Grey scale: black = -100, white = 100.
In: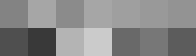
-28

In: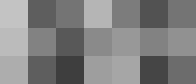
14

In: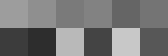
-32

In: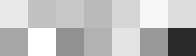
-67

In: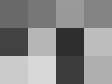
49

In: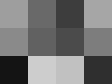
-2
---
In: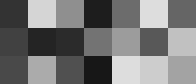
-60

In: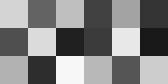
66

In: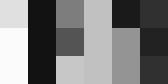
76

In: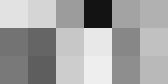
77

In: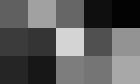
-25

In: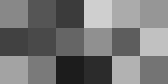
7

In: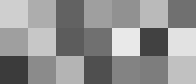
62
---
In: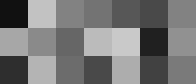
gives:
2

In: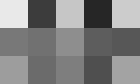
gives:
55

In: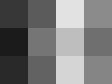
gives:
77

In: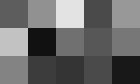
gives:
78

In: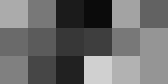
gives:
-79

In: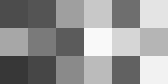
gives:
25
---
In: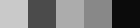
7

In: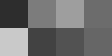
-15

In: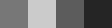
-71

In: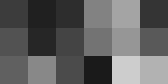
2

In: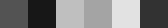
29

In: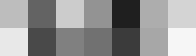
15
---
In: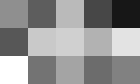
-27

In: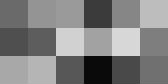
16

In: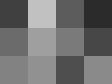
51

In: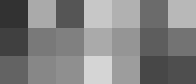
33

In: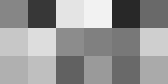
-57

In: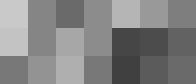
4
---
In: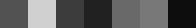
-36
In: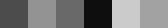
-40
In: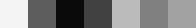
91
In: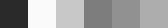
-67
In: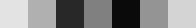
78
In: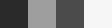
-67
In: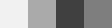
89
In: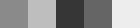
8
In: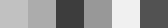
51
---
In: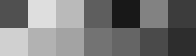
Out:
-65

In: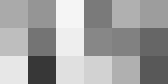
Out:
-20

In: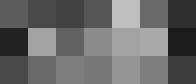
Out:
-79

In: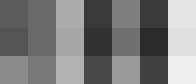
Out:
75

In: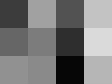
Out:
71

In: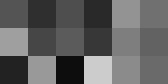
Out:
-23

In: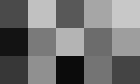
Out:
24
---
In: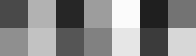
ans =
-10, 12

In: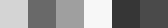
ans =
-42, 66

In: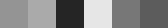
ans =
-28, 16

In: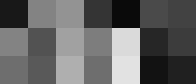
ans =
-48, -14

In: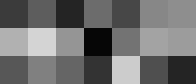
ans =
11, -32

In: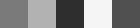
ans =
-37, -4

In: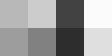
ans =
97, 23

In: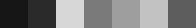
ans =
-27, -83

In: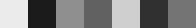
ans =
-9, 84

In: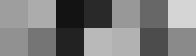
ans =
67, 14
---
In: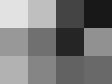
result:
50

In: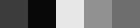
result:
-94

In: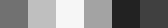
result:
50

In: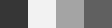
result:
90

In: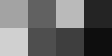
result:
-24

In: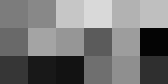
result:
7

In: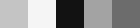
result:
92

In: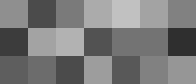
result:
-41

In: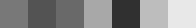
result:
-35

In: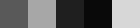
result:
31
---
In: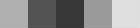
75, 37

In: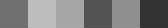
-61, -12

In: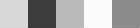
9, 69

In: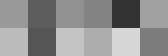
26, 47

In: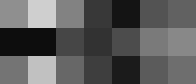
-24, -9

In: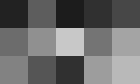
-44, 2

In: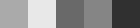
-62, 33

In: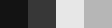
43, -85
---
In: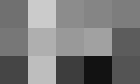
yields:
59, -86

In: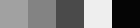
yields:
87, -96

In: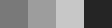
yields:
56, -71

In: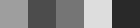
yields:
73, -68

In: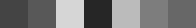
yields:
68, -70

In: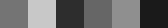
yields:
57, -80

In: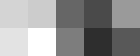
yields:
100, -64
